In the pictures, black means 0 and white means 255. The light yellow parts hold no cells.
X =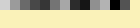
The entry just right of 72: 54
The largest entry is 209
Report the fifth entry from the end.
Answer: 21
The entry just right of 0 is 83

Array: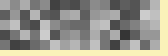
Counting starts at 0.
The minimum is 53
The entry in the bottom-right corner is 172
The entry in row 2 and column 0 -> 161
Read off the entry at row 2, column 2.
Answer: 94
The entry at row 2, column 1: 192
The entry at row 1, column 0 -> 94
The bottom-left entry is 117
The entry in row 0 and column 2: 172
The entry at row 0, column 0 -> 172
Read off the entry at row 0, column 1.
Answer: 139
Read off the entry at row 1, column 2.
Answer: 84
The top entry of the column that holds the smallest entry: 94
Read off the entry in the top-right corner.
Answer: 181

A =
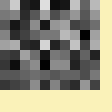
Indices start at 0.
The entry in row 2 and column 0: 87
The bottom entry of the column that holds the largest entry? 43
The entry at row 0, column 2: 34
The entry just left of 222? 22
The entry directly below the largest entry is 161
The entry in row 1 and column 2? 43
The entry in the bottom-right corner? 65
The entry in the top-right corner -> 185
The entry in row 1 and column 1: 131
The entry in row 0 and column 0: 140
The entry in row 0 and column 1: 203
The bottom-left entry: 54
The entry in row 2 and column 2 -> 54
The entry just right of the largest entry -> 13

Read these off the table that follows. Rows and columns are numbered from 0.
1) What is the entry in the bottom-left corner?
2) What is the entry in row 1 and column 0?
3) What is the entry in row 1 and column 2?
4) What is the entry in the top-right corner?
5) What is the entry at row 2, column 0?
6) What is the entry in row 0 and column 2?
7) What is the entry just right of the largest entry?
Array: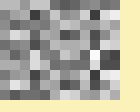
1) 121
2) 130
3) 174
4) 121
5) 140
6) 152
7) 90

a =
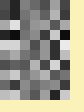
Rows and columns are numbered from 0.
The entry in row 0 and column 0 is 78
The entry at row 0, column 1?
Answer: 36
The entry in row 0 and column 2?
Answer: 128
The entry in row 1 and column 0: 69
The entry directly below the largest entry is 189
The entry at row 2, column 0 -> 169
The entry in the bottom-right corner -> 201
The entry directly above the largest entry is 13
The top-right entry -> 69
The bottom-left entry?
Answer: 189

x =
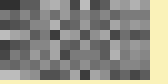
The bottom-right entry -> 92
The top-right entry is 154
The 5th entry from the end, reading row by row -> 143
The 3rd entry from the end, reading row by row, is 102
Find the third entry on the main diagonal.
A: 92
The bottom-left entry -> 188
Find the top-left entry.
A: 48
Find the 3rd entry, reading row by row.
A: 92
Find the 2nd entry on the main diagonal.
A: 102
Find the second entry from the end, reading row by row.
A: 71
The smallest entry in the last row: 60

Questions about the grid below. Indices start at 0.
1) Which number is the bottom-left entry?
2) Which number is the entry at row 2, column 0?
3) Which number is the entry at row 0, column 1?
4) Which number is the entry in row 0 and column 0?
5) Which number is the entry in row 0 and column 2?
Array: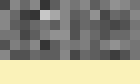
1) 135
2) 135
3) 135
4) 71
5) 105

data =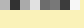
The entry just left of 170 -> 50
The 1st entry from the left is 182
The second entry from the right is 60

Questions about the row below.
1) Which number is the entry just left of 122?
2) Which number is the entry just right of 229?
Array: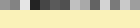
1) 211
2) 35

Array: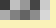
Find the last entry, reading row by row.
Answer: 215
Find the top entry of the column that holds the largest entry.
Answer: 203
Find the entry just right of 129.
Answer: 100

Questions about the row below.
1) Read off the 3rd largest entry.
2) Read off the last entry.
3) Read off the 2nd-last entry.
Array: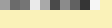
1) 169
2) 246
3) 53

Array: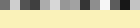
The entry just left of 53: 162
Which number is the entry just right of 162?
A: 53
